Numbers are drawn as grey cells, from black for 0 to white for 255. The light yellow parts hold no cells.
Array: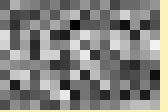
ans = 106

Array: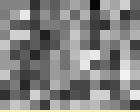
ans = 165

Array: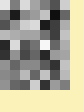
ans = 125

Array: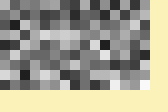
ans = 163

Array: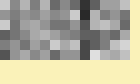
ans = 160

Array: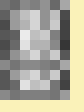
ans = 146

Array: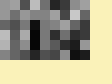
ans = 58

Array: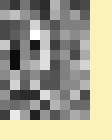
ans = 117

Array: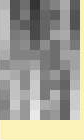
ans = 130
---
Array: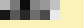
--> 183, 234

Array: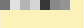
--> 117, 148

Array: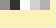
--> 144, 177

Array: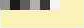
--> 147, 244

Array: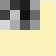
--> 140, 152

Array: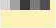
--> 213, 79

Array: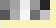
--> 132, 195

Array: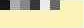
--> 23, 103

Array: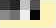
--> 58, 5
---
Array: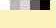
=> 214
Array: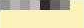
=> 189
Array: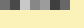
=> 135
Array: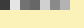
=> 103
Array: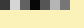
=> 7
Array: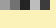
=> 36
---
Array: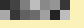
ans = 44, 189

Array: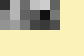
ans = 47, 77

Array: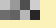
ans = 195, 38

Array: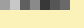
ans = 159, 105

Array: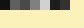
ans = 17, 51

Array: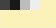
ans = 65, 238

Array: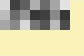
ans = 216, 76

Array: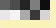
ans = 97, 212

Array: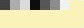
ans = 66, 241
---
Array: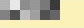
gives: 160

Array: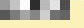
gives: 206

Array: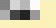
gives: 67

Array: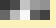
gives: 247

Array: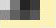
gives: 96

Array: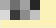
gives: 57

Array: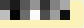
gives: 77

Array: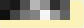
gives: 245

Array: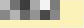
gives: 147

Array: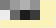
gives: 102
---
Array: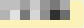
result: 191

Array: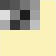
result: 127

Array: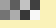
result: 94

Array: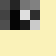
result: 5

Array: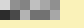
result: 144

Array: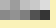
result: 157

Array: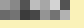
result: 136

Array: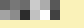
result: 119

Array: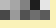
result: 166

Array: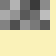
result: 148
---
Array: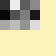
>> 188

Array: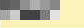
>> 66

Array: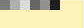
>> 102

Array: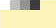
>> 190

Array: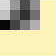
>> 67

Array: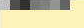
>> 129

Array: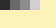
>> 105
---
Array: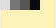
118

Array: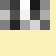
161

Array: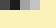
28

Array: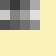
92

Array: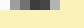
60

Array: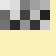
148

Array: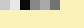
135
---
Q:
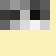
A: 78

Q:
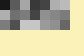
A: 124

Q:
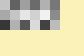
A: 139

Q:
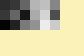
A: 78

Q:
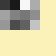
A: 142

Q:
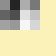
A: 195

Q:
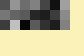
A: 138
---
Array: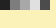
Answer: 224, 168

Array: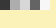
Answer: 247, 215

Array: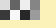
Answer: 247, 238

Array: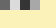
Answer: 219, 168

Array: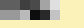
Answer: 223, 195

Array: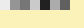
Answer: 236, 202

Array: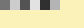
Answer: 226, 204
